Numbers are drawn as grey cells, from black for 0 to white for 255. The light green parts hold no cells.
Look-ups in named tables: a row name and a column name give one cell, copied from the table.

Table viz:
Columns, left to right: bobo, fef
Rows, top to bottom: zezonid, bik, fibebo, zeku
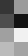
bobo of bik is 78
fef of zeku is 164
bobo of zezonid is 54
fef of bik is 19
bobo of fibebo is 160
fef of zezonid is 155
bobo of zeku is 187
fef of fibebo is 241

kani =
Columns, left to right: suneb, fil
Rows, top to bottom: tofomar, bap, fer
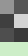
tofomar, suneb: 149
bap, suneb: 63
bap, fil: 212
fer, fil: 58
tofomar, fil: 86
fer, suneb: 78

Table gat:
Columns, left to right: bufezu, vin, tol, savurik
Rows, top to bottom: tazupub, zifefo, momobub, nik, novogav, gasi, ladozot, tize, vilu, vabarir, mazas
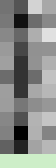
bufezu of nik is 154
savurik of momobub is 224
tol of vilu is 179
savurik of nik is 146
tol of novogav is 146
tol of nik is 145
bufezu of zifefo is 120
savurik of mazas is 183
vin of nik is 71
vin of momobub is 103
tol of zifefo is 108
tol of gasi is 108
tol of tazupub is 211
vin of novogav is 50

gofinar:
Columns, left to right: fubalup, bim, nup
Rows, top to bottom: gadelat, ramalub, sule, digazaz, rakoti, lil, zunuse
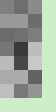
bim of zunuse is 120
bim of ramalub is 154
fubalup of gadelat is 128
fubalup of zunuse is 190
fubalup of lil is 170
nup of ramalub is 109

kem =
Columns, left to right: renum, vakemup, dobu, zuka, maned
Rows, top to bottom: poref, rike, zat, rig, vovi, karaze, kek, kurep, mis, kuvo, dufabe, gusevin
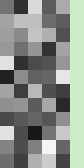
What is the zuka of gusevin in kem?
204
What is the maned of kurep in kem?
41
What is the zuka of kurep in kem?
167
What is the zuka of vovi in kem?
83
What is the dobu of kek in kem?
185
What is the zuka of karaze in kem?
101
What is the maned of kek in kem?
62
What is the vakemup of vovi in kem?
49
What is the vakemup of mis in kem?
89
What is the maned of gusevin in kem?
66
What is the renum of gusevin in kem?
109
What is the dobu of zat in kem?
196
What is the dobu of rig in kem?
149
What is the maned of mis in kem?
143
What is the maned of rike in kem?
92
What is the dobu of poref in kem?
218
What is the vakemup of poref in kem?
48
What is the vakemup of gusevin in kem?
63
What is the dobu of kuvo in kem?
23

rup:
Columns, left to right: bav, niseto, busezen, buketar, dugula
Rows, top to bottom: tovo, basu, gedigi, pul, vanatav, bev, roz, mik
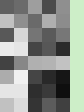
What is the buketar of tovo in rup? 75
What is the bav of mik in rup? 193
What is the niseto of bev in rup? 240
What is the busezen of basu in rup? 106
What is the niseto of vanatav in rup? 135
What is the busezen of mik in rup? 52
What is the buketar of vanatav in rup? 179
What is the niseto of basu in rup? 143

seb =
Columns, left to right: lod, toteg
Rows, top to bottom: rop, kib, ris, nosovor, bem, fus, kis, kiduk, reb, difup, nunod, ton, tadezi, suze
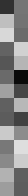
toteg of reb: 65
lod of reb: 92
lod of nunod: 120
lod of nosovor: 99
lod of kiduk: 96
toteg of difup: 140
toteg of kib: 115
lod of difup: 202
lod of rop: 49
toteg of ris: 107
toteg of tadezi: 95
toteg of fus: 10
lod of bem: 86

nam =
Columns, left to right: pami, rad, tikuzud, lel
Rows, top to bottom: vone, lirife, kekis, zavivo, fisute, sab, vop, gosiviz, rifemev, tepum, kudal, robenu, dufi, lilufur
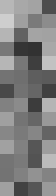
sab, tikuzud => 94
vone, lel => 77
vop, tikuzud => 102
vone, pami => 183
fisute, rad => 120
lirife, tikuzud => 122
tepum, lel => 100
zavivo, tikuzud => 50
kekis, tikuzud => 164
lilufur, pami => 160
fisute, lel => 194
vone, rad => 168
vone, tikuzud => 163
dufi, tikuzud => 146
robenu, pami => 116
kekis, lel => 162
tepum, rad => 122
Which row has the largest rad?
vone

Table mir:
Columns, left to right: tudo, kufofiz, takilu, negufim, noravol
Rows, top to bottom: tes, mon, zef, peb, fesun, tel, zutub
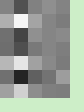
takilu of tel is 96
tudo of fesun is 183
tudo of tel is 112
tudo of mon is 175
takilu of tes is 129
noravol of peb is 126
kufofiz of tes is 81
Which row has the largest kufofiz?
mon

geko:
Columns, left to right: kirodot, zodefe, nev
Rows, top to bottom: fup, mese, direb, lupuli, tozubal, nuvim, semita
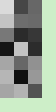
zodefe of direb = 43
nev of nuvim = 152
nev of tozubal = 145
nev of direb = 55
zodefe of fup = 70
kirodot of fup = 218
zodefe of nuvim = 16
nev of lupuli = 44
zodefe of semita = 179
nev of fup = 103
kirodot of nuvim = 182

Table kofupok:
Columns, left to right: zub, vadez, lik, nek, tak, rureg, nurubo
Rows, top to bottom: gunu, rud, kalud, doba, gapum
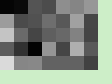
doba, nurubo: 89
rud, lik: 81
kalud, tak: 104
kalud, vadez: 106
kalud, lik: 69
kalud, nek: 95
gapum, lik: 136
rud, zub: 156
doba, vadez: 49
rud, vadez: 75
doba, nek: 149
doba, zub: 92
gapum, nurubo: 65
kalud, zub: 196
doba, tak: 69
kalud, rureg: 130
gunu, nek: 76
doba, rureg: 175
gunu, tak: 142
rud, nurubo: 70

